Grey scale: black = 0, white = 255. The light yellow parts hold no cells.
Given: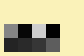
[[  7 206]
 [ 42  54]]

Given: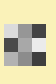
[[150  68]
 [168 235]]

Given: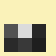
[[219  39]
 [ 57  30]]

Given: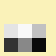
[[249 193]
 [136  10]]

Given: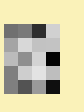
[[121  45]
 [216 194]]

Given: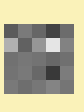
[[122 102]
 [ 97 150]]
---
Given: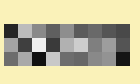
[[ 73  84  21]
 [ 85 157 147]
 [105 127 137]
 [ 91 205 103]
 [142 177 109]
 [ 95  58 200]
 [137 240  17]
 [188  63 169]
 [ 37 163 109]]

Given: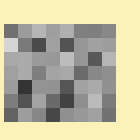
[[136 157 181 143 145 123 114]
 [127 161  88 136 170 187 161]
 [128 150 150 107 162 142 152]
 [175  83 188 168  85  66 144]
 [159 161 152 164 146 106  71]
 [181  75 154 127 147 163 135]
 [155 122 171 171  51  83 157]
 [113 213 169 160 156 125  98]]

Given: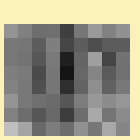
[[145  93 114 113 120 150 139 133]
 [130  92  69  90  97 140 116 168]
 [154  77 159 133 142 152 168 119]
 [119  93 101 103  98 124 109 145]
 [ 63  70  31  21  47  86  61 109]
 [111 127 121 119 118 107 105 125]
 [110  93  87  75  80 112  86 105]
 [128 118 115 122 120 120 109 164]
 [147 120 120 127 130 148 129 191]]

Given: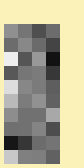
[[108  68  18  55  94  97 168  77 116  97]
 [ 79 107 152 123 123 145 113 132 108 126]
 [117 136  85 118 135 124 113 113  54 128]
 [144 108 238  88 221 185 141 112  22 200]]

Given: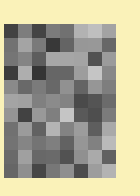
[[163 103 155 136 126 107 123 169 186  97 179]
 [191 152  82 197 150  84  78  94 129 170 157]
 [178 151 164 157 100  74  89 156 150 144  76]
 [113 100 166 102 145 131 197 131  98  82 143]
 [123  56 167 102 104 139 127 180 127 106 119]
 [ 68 122  93  52 123 128 153  98 116 104  70]
 [125 164 132 174 105 161  66 155 133 160 143]
 [ 66 114 117  60 138 164 149 113 115 106 102]]

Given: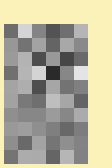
[[181 137 105 228 128 100 171 125 131 130]
 [111 168  70 135 115 166 135 104 143 182]
 [ 83 100 153  42 166 190 155 127 117 101]
 [132 163  77 212  78 111 135 143 163 171]
 [212 115 179 181 174 121 135 158 105 172]
 [109 151 154 112 164 162 143 153 142 116]]

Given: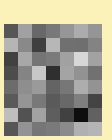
[[149 131 162 113 147  68  97 181]
 [172 111 215 146 173 127  14 176]
 [150 112 161 164 119 104  65 139]
 [120 183 123  47 100  90  94 122]
 [104  63 117 199 154 121 162 118]
 [161 137 168 132 142 149  82 147]
 [ 86 181  65  76 108  90 190  86]]
